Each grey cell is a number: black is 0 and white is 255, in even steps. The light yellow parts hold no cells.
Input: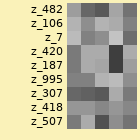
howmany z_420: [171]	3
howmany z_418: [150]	3
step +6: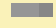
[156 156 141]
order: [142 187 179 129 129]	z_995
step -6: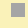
[159]
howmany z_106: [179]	2
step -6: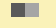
[ 83 159]

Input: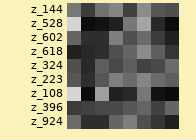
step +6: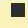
[52]
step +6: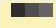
[ 52  85 107]
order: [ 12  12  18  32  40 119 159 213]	z_108
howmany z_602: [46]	2
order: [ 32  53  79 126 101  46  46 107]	z_924
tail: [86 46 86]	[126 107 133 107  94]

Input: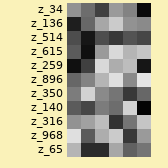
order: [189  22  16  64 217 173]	z_259
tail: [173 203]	[ 56 154]

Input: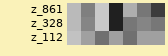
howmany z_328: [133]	2
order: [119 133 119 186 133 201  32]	z_328
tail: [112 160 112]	[160 160]
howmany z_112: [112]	2
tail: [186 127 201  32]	[174 119  60]

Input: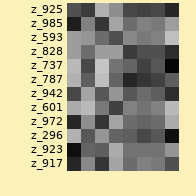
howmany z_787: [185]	0
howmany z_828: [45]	1
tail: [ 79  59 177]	[142  72  65  72  38]
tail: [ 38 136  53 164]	[108 129 121  79]
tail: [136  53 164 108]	[129 121  79]
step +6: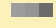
[163 155 114]

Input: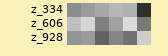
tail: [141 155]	[168 183 176  47]
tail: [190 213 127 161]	[219 121]
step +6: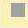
[167]

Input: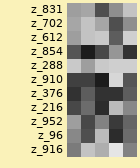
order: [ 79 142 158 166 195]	z_831
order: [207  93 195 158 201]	z_612
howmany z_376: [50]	3
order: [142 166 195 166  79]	z_702
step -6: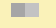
[160 189]
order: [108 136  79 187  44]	z_96
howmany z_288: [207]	2

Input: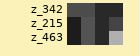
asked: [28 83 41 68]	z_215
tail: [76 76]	[41 41]
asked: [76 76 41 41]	z_342
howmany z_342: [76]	2
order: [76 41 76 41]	z_342
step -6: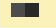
[70 35]

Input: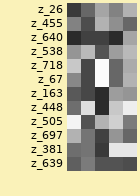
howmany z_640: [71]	0
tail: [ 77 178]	[143 103]
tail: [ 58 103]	[165 130 178]
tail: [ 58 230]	[230]
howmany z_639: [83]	2
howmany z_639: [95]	1
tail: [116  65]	[149 103]

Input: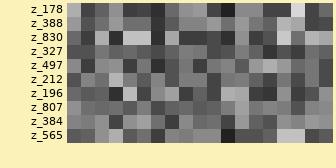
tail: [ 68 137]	[160  62  97  68 174 167  62  54 144  62  82 144]
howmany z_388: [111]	4
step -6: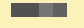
[ 76  76 112  91]
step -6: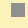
[138]
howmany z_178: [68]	6
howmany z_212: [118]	3

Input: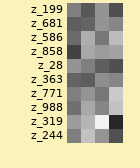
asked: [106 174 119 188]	z_586
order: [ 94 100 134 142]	z_363
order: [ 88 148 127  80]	z_199

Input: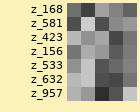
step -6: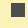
[72]
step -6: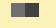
[105  59]
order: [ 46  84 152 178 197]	z_957
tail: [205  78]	[138 152]

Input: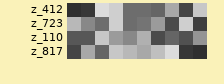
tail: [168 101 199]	[184 168 191 220  55  47]
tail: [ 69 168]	[101 199 184 168 191 220  55  47]
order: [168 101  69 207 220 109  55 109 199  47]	z_412
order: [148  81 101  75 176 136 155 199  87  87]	z_110
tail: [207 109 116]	[155  75 207  63]

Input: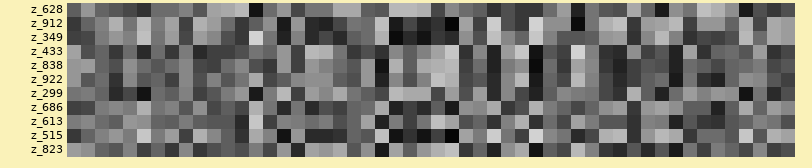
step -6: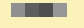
[137  88  73 144]
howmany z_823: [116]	1

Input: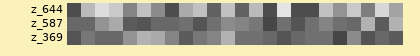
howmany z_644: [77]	5
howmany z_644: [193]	4
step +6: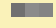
[118 145 138]
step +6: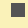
[90]
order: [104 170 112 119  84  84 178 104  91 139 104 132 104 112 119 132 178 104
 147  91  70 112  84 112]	z_369

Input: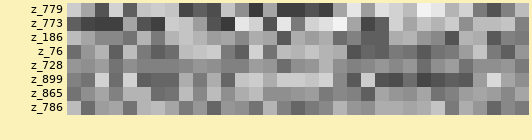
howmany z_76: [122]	5
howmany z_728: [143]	8
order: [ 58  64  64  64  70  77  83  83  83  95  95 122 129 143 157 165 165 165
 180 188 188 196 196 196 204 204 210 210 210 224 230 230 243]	z_779
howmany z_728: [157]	3
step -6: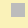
[182]
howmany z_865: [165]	5
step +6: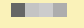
[108 202 210 179]

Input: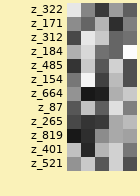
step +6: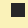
[45]
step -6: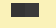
[46 52]
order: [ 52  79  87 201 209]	z_485

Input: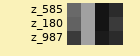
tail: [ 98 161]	[20 58]
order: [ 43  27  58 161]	z_987
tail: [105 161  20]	[43]
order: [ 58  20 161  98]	z_180
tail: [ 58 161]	[27 43]
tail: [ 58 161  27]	[43]

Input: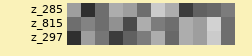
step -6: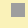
[152]
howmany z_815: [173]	2
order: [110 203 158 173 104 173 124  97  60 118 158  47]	z_297
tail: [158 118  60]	[ 97 124 173 104 173 158 203 110]
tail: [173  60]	[ 97 104 124]

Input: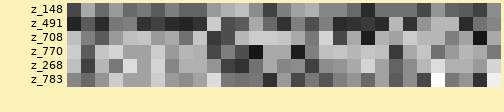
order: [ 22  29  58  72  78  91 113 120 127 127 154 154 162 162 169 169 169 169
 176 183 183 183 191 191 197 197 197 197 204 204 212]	z_770
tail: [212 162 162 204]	[154 183 176  72 127  78  22 169 169  29 127 191 197 183 197 191  58 169
 197 113 154 183 169 120]

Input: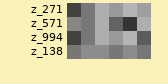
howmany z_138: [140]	3
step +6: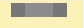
[125 146 146 125]
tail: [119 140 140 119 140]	[119]
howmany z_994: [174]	1

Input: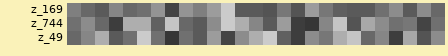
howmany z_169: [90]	6
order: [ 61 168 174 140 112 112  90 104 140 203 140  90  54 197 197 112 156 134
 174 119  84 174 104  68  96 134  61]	z_744

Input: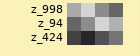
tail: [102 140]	[213 177]
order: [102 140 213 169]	z_998
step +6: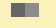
[108 146]

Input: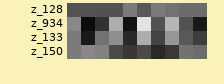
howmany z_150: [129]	1
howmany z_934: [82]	2
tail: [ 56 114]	[108]
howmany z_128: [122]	2
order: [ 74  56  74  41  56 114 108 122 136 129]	z_150

